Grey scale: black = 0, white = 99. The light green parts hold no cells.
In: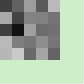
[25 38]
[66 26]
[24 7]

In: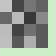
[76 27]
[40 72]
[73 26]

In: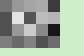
[45 59]
[31 88]
[31 59]

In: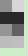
[55 83]
[16 16]
[58 38]

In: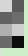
[83 35]
[38 42]
[68 80]

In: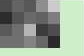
[29 39]
[17 32]
[35 43]

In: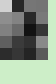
[81 15]
[55 51]
[50 41]

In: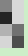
[51 84]
[14 84]
[69 44]

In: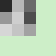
[16 71]
[59 80]
[83 76]
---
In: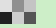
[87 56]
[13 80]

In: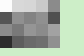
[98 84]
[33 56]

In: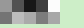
[59 32]
[45 73]

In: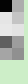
[1 67]
[89 76]

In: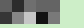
[37 17]
[21 52]

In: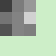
[24 48]
[45 51]

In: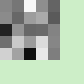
[52 46]
[54 40]

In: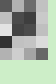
[34 69]
[74 29]

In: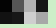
[1 33]
[7 9]
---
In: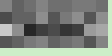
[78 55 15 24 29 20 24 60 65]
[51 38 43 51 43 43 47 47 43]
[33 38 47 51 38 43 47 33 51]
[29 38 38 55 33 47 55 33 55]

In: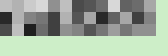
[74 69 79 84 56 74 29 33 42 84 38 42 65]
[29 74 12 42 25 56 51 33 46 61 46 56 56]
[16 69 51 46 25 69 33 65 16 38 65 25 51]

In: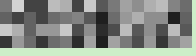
[78 68 38 59 59 78 30 55 17 30 73 34 55 30 73 34]
[47 82 26 26 73 68 26 78 34 47 63 55 68 73 51 42]
[38 26 38 26 42 47 51 34 12 42 59 68 55 55 12 38]
[21 59 42 21 42 47 17 63 12 63 47 30 59 21 51 63]

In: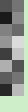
[68 32]
[58 85]
[50 41]
[36 45]
[32 45]
[24 76]
[15 72]
[10 54]

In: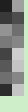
[57 43]
[47 52]
[43 52]
[34 76]
[26 80]
[22 30]
[17 76]
[12 62]

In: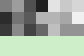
[49 61 31 12 88 78 83]
[22 53 26 40 74 57 57]
[17 45 35 70 70 65 93]
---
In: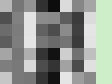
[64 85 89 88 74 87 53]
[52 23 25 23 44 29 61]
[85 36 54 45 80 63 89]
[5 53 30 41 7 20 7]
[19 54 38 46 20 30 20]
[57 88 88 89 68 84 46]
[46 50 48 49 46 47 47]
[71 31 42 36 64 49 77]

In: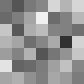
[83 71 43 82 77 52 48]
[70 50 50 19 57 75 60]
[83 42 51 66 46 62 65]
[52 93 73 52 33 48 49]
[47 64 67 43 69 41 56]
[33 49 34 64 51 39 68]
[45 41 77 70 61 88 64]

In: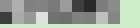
[54 52]
[48 74]
[16 49]
[24 50]
[60 43]
[47 44]
[51 87]
[50 59]
[68 66]
[56 24]

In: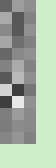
[55 51 56 50 56 51 55 46 56 53 53 50]
[61 34 34 43 53 66 72 24 90 60 54 58]
[39 66 53 65 40 51 34 82 24 49 48 52]

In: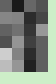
[32 27 59 37 37 37]
[40 17 21 25 17 13]
[10 51 44 58 51 58]
[38 52 38 31 80 73]

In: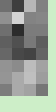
[50 52 48 36 39 63 61 46]
[71 51 48 47 26 73 74 63]
[24 82 17 31 28 54 66 66]
[43 56 43 37 40 57 58 48]

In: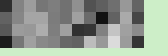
[39 27 54 20]
[59 66 62 60]
[43 38 76 85]
[37 7 50 59]
[32 41 21 73]
[56 62 19 38]
[44 44 62 40]
[49 48 49 51]
[46 64 67 53]
[61 64 59 62]
[51 52 60 46]
[18 38 34 11]

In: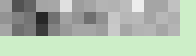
[75 68 70]
[64 71 64]
[64 64 70]
[92 72 69]
[73 71 64]
[69 77 78]
[70 56 61]
[64 43 64]
[61 57 64]
[87 63 59]
[65 44 51]
[64 15 23]
[39 45 47]
[32 50 43]
[64 57 64]
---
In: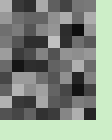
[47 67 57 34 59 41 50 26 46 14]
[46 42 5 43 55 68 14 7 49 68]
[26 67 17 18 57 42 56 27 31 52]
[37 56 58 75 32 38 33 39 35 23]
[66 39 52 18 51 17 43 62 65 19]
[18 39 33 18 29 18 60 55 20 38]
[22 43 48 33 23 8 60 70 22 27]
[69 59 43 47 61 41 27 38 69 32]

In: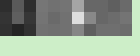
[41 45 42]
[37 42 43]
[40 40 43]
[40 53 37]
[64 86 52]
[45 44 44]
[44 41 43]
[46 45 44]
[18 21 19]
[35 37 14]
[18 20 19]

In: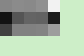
[94 11 61]
[56 38 51]
[53 39 50]
[54 33 50]
[52 7 25]

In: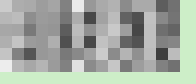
[44 45 39 52 73 44]
[36 53 43 50 24 50]
[66 75 74 74 73 67]
[66 31 27 32 56 61]
[54 38 61 38 70 47]
[69 73 78 69 54 77]
[66 63 68 75 79 62]
[59 28 56 28 62 54]
[91 67 73 70 53 87]
[50 46 36 31 47 50]
[64 59 58 68 61 60]
[61 60 59 59 59 70]
[66 55 47 60 33 65]
[67 73 64 76 50 71]
[79 71 65 68 76 92]

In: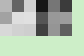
[23 61 37]
[46 59 58]
[9 33 25]
[81 87 80]
[39 86 81]
[71 63 84]

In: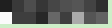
[18 38]
[26 33]
[33 66]
[31 24]
[27 40]
[21 15]
[30 24]
[22 24]
[12 97]
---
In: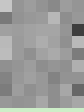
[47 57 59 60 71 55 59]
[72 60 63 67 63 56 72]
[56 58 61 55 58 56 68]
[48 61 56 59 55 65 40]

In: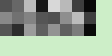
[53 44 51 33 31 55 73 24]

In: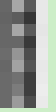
[39 36 21 90]
[40 40 22 90]
[40 63 33 90]
[41 48 24 92]

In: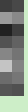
[60 53]
[32 38]
[76 51]
[33 31]

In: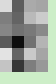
[49 39 72 79]
[35 5 44 70]
[76 21 49 59]

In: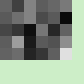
[35 43 51 29 35 4]
[36 61 10 35 32 55]

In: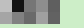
[64 50 41 62 38]

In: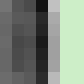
[41 35 34 16 66]
[41 28 30 10 62]
[40 30 33 14 63]
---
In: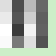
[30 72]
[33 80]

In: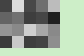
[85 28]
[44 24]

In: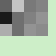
[76 47]
[43 50]

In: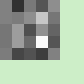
[19 47]
[48 55]

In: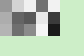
[82 93]
[39 34]

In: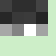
[18 18]
[22 23]
